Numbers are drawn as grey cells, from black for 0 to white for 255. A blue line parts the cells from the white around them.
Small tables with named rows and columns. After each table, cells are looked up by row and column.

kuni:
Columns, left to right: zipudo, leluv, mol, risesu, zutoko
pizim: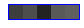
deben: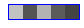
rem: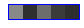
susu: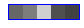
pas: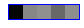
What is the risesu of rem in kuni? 59
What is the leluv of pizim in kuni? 77
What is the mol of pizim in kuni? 35
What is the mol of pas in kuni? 144
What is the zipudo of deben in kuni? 194
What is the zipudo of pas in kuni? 6
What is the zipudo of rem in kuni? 137
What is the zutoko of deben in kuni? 68

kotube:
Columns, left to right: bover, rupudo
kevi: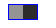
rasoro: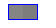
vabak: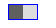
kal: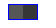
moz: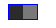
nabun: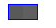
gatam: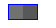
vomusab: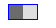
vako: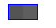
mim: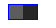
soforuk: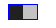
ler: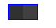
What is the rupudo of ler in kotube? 64
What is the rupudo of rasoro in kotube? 125
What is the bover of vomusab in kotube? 107
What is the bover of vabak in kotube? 95
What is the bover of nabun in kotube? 89
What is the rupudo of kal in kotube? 54
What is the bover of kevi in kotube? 148
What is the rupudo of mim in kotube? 38
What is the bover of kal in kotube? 86
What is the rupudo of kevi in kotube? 44
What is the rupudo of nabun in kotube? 95
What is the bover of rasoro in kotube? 133
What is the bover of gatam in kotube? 113
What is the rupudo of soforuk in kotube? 195
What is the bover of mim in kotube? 92

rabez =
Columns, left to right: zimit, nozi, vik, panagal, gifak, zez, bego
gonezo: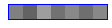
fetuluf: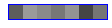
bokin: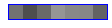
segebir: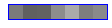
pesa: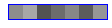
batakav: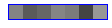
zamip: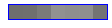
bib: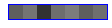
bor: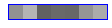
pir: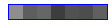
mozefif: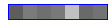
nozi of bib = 116
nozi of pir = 94
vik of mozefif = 111
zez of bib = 94
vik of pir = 102
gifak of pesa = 135
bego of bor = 171
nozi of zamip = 111
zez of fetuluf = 69
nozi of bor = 180
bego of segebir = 138
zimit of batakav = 132
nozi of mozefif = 123
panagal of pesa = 108
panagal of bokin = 149
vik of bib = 50

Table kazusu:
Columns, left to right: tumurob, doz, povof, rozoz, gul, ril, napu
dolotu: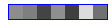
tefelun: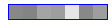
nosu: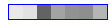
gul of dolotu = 63
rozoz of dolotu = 143
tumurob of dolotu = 141
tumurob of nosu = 233
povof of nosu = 99
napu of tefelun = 158
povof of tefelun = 164
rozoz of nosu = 163
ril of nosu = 142
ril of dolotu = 220
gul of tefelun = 230
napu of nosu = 181
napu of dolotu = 113
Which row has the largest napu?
nosu

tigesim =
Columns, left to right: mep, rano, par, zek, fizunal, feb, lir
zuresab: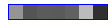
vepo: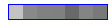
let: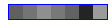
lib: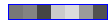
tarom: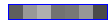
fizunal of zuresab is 97
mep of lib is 120
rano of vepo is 137
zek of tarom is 114
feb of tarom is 151
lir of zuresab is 48
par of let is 143
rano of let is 116
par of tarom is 175
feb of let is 36
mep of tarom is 94
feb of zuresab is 188
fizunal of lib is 220
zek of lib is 203
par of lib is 69
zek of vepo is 128
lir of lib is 81
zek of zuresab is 90

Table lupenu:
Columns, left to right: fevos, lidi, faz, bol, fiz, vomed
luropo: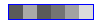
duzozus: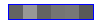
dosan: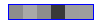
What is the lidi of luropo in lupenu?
168
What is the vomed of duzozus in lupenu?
89
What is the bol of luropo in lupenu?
116
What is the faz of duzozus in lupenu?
99
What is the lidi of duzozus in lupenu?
151
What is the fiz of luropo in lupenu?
162
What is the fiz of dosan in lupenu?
157
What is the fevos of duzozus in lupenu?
99
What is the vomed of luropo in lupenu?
220
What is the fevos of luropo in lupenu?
90
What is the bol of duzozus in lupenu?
116
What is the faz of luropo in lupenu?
90
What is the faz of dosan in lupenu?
141
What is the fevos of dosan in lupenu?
141
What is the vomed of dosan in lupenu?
158
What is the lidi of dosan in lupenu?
168
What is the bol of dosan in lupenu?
57
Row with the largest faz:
dosan

